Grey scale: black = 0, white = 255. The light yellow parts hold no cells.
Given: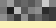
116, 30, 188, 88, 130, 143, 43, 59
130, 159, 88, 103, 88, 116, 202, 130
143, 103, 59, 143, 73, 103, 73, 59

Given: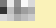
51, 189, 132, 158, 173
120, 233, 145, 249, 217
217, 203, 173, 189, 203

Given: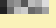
31, 104, 188, 203, 104, 120, 161
45, 132, 148, 88, 188, 173, 219

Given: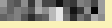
99, 115, 128, 85, 44, 85, 99, 185, 230, 115, 44, 115, 85, 171, 141
128, 99, 128, 115, 85, 171, 141, 185, 230, 99, 19, 56, 141, 5, 156
156, 99, 85, 141, 56, 156, 69, 69, 19, 69, 56, 128, 115, 69, 156

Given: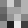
92, 148, 191, 134
106, 163, 163, 178
134, 207, 119, 178
148, 33, 233, 64

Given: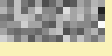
120, 105, 193, 193, 180, 120, 151, 136, 180, 193, 164, 193, 136, 164, 77
136, 151, 151, 207, 164, 164, 105, 91, 180, 120, 151, 136, 136, 105, 249
151, 105, 193, 120, 91, 164, 77, 105, 151, 77, 91, 164, 136, 180, 164
164, 120, 105, 120, 120, 105, 136, 180, 193, 77, 120, 91, 151, 180, 105
180, 136, 193, 105, 164, 207, 136, 136, 91, 222, 164, 180, 151, 193, 36
207, 180, 120, 164, 91, 151, 105, 120, 91, 207, 136, 193, 151, 120, 164
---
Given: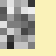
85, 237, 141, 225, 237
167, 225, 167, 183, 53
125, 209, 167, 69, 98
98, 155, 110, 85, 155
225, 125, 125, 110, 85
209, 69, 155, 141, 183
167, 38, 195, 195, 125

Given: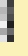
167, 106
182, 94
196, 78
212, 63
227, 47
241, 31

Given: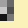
21, 120
161, 105
201, 79

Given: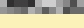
149, 135, 121, 106, 176, 149, 93, 135, 176, 79, 106, 106
176, 48, 64, 64, 48, 176, 206, 206, 161, 135, 79, 161

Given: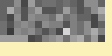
100, 171, 128, 84, 128, 157, 84, 84, 100, 157, 112, 84, 100, 141, 171
157, 157, 157, 157, 72, 84, 128, 141, 157, 112, 157, 171, 112, 157, 72
100, 100, 141, 72, 157, 100, 112, 112, 100, 112, 100, 84, 141, 141, 100
112, 84, 128, 141, 128, 84, 141, 128, 128, 84, 128, 112, 141, 72, 100
100, 72, 141, 84, 141, 128, 128, 112, 157, 112, 128, 100, 100, 72, 141
112, 60, 141, 128, 141, 112, 84, 112, 72, 212, 128, 112, 141, 171, 128

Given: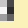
158, 100
199, 73
246, 46

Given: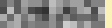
76, 189, 92, 144, 76, 62, 50, 173, 144, 62, 107, 160, 173, 76, 189
120, 160, 173, 107, 132, 120, 120, 144, 107, 203, 189, 132, 173, 120, 120
92, 132, 92, 160, 144, 144, 107, 189, 160, 132, 160, 160, 92, 132, 132
173, 107, 173, 120, 160, 107, 76, 144, 92, 132, 92, 107, 107, 92, 144

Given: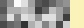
116, 223, 132, 223, 207, 146, 223, 223, 161, 62
88, 175, 175, 191, 175, 62, 102, 191, 161, 116
102, 146, 251, 223, 161, 88, 74, 102, 132, 146
74, 102, 116, 49, 175, 207, 132, 191, 74, 207
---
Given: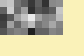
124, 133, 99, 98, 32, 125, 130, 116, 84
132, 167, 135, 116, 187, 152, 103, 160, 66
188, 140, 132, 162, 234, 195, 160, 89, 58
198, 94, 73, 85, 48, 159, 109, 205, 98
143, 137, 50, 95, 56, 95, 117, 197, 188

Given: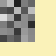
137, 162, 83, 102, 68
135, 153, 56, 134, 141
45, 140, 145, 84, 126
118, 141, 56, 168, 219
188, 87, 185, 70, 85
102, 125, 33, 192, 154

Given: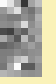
147, 142, 146, 163, 170, 180
144, 91, 91, 251, 171, 119
159, 145, 205, 187, 146, 127
145, 142, 131, 139, 126, 125
140, 159, 141, 122, 108, 98
169, 125, 187, 88, 128, 169
155, 154, 97, 118, 65, 75
166, 142, 217, 156, 137, 141
176, 129, 143, 123, 123, 134
153, 116, 133, 224, 186, 152
190, 163, 55, 165, 225, 250

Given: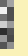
142, 85
73, 154
82, 46
154, 206
79, 113
79, 240
164, 105

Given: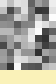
196, 181, 81, 86, 95, 249, 51, 124
131, 78, 194, 191, 218, 223, 131, 160
146, 162, 48, 148, 148, 201, 102, 154
88, 63, 131, 193, 179, 104, 156, 74
177, 50, 66, 232, 183, 193, 157, 133
96, 68, 251, 224, 159, 135, 184, 184
189, 222, 241, 134, 130, 92, 140, 144
253, 110, 196, 117, 185, 206, 125, 115
225, 57, 54, 123, 222, 141, 74, 190
237, 133, 159, 99, 220, 225, 189, 227

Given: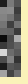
110, 67, 162
76, 86, 27
51, 130, 76
89, 108, 215
100, 79, 58
173, 75, 11
59, 99, 102
116, 64, 117
75, 116, 131
60, 140, 137
84, 122, 29
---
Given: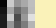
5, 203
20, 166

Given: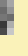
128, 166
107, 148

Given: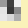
154, 63
228, 55

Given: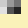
203, 153
224, 84

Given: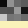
11, 146
83, 80

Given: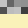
195, 101
81, 188

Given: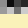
141, 13
154, 196
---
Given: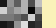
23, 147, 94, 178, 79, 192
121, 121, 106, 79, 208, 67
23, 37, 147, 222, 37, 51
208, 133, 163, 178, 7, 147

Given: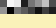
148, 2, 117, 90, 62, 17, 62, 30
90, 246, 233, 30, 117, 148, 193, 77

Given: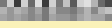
121, 209, 60, 209, 106, 223, 60, 209, 121, 195, 90, 209, 223, 179, 106, 74
164, 151, 164, 151, 135, 151, 121, 164, 151, 151, 135, 164, 179, 164, 164, 135
179, 151, 179, 164, 135, 164, 121, 179, 135, 135, 121, 151, 179, 135, 179, 195

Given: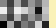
2, 166, 48, 122, 90, 210, 34
134, 62, 166, 75, 150, 106, 181
134, 62, 181, 90, 150, 106, 181
238, 90, 238, 210, 166, 18, 195

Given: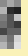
180, 45, 33
113, 84, 58
70, 99, 99
139, 168, 139
127, 84, 195
153, 113, 211
180, 127, 223

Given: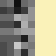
105, 120, 15, 105, 120
60, 75, 29, 60, 147
75, 75, 45, 175, 120
91, 91, 91, 29, 135
75, 91, 135, 45, 135
120, 120, 147, 161, 161
105, 105, 175, 161, 147
75, 91, 200, 135, 120
